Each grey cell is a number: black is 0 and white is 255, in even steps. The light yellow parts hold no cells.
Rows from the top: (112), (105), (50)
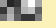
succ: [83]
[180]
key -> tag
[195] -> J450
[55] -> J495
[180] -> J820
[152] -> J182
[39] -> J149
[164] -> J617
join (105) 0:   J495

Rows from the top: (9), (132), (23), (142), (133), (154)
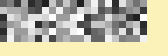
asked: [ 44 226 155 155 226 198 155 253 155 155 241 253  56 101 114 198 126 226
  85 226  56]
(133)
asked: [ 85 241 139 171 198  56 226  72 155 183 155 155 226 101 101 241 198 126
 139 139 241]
(154)
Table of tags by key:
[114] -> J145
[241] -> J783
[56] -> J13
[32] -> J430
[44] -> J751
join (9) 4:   J751
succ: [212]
[253]
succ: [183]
[155]

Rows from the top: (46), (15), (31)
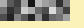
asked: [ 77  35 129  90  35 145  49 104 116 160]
(31)
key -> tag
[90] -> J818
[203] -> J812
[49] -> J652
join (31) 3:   J818
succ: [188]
[160]

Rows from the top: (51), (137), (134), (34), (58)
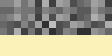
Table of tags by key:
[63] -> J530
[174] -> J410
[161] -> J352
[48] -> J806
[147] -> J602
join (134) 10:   J530
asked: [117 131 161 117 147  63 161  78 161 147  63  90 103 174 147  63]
(134)
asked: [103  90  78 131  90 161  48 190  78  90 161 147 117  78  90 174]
(34)

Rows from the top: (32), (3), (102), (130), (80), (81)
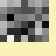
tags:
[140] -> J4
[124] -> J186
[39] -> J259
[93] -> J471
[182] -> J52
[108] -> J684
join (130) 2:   J684
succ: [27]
[170]
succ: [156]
[170]
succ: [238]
[52]

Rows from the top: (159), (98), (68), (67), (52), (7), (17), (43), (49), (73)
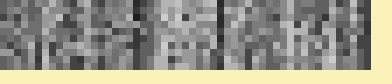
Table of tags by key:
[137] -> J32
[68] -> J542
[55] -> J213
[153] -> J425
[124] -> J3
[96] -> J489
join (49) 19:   J542
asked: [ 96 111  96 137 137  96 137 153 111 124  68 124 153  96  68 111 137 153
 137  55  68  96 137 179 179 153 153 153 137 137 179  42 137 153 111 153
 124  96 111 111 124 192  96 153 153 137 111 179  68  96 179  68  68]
(7)
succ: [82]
[96]
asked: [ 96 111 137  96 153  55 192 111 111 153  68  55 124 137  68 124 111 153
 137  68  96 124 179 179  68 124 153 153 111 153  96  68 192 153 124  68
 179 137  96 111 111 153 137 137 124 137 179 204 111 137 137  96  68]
(49)
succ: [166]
[96]
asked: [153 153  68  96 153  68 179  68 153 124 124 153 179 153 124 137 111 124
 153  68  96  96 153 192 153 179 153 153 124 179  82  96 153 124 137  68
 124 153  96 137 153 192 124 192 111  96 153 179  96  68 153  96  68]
(43)

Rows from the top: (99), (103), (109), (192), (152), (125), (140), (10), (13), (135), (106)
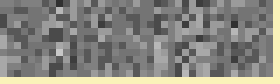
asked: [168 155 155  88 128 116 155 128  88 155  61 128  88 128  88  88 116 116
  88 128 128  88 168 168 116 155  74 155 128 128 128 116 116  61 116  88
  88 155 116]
(13)
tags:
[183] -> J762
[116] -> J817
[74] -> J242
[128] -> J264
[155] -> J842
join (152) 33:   J762
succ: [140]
[128]
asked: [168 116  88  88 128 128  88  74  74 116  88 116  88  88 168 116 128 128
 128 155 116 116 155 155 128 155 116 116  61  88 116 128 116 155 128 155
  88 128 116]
(125)
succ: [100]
[88]
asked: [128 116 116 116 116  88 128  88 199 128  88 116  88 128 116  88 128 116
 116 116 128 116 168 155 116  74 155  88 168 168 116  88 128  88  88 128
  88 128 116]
(10)

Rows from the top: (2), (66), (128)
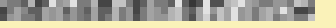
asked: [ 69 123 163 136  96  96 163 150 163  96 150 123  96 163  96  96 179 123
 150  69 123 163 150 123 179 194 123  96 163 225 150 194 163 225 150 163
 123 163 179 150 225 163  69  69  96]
(66)
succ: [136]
[96]
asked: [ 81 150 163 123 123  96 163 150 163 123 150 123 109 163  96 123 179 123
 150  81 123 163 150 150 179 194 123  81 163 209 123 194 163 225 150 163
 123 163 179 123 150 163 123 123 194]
(128)
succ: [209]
[123]
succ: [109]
[163]

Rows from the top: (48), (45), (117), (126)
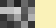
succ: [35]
[105]
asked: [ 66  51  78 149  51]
(126)
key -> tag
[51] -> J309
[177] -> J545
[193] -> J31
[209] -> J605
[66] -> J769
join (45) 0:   J31
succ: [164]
[78]

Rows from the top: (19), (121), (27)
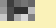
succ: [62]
[102]
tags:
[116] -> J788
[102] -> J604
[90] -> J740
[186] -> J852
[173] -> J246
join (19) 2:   J604
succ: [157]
[76]
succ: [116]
[102]
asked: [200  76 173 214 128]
(27)
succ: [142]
[62]

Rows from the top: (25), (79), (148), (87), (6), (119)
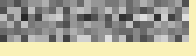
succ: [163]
[80]
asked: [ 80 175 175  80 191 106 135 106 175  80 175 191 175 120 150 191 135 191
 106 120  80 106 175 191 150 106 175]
(79)
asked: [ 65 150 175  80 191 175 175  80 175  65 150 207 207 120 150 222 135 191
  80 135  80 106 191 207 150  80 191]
(119)
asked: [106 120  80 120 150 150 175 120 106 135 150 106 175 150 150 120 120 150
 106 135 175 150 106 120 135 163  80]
(25)
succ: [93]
[135]
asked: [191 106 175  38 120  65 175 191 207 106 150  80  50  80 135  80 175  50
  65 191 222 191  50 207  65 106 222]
(148)
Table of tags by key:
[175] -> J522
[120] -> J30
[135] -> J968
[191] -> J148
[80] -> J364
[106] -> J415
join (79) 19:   J30

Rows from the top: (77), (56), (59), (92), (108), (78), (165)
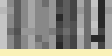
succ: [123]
[81]
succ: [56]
[93]

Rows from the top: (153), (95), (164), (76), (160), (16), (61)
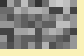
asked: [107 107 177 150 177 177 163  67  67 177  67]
(95)
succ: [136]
[120]

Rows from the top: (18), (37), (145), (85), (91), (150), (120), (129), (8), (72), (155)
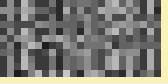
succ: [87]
[42]
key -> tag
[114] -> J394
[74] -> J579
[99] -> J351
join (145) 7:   J394

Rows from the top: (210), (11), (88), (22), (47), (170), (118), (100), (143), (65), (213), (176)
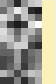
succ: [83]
[158]
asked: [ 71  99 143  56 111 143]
(65)
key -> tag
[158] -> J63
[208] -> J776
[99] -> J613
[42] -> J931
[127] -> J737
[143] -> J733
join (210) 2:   J931

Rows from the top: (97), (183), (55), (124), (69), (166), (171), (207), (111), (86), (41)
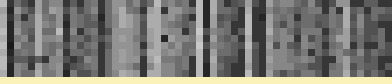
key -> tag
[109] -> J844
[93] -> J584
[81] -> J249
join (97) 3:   J249
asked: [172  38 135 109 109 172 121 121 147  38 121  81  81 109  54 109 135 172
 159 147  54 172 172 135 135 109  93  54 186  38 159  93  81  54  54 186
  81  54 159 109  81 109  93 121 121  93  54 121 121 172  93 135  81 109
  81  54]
(41)
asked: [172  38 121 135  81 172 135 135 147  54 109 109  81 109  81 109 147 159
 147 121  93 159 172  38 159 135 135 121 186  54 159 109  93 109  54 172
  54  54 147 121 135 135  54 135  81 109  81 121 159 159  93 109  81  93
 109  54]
(166)
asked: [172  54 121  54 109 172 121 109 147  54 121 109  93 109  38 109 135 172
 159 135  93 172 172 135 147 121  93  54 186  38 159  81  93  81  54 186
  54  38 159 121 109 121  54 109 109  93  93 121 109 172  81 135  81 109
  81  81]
(55)
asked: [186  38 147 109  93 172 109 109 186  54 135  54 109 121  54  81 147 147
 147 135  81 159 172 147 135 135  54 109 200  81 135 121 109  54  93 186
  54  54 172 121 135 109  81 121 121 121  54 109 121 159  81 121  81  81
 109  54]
(69)
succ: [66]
[93]

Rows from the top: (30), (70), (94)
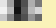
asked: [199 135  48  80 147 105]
(94)
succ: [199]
[135]
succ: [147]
[105]
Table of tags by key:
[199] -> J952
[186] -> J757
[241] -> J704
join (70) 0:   J704
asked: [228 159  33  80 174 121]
(30)

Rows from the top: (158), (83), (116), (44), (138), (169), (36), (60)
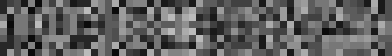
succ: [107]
[11]
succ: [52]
[25]
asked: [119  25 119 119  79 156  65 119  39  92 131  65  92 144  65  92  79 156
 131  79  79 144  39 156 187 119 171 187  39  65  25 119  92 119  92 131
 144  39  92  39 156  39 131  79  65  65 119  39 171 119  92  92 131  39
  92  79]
(116)
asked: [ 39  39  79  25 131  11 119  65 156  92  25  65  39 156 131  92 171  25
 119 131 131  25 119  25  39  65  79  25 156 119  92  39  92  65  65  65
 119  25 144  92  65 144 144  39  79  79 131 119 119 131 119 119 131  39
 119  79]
(36)
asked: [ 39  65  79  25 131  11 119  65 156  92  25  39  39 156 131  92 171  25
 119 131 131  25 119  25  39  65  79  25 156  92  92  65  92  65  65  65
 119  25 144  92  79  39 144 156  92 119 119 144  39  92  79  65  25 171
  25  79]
(158)

